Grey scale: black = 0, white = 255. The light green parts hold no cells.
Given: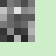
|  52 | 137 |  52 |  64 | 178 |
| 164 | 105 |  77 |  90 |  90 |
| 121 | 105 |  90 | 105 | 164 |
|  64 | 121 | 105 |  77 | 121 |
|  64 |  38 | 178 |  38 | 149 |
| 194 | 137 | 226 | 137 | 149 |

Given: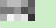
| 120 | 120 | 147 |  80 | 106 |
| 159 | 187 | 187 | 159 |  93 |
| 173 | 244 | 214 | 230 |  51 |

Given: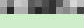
| 149 |  38 | 176 | 176 |  77 |  38 |  65 |  50 | 149 | 136 | 161 |  65 |
| 176 | 120 | 203 | 191 |  91 | 106 |  77 |  50 |  91 | 161 | 215 | 191 |

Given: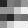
|  38 | 123 | 111 | 150 |
|  67 |  38 | 123 | 111 |
| 150 | 150 | 207 | 239 |
| 150 | 207 | 239 | 239 |

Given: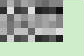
|  44 | 222 |  57 |  72 | 222 |  32 |  44 |  57 |  16 |
|  72 | 206 |  72 |  88 | 206 |  44 |  57 |  88 |  32 |
| 118 | 176 | 118 | 163 | 147 | 118 | 104 | 131 | 131 |
| 163 | 118 | 147 | 104 | 163 | 147 | 163 | 147 | 131 |
| 176 | 104 | 176 | 147 | 176 | 147 | 163 | 176 | 131 |
| 176 | 118 | 192 | 192 | 104 | 206 | 192 | 192 | 222 |

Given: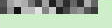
|  69 | 147 |  17 | 187 | 187 | 226 | 131 | 201 |  31 |  69 | 131 | 147 |  85 |  57 |
|  85 | 161 | 187 | 173 | 116 |  57 | 161 |  31 | 116 |  44 | 101 |  44 | 173 | 101 |

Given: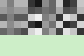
|  89 | 127 |  89 |  89 | 212 | 238 | 127 | 154 |  52 | 226 | 198 |  52 |
| 102 | 127 | 102 |  77 | 212 | 238 | 127 | 170 |  65 | 226 | 198 |  52 |
| 154 | 139 | 154 | 154 |  77 |  89 | 114 | 102 | 170 |  77 |  89 | 182 |
| 182 | 139 | 170 | 182 |  52 |  23 | 154 | 114 | 212 |  37 |  65 | 212 |
| 170 | 127 | 182 | 182 |  52 |  23 | 139 | 102 | 198 |  37 |  65 | 198 |

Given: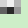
|  96 |  41 | 149 |
| 211 | 239 | 180 |

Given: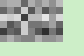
|  61 | 103 |  87 | 204 | 130 |  87 |  46 | 117 |  74 |
| 103 | 145 | 103 | 204 |  87 | 161 |  87 | 130 | 117 |
| 161 |  87 | 117 | 204 | 117 | 117 | 130 | 161 | 103 |
| 145 | 174 | 145 | 130 | 130 | 174 | 145 | 145 | 161 |
| 161 | 174 | 174 | 103 | 174 | 145 | 174 | 145 | 188 |
| 217 | 204 | 217 |  61 | 188 | 188 | 229 | 161 | 217 |
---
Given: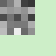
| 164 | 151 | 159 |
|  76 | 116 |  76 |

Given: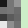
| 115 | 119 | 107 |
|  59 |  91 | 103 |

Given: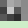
|  64 | 200 |  88 |
|  88 |  65 |  44 |

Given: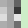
| 202 | 166 |  56 |
| 221 | 163 | 229 |

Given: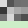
|  56 | 193 | 169 |
| 118 | 215 | 106 |

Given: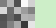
| 217 | 107 | 189 |
|  82 | 103 |  77 |
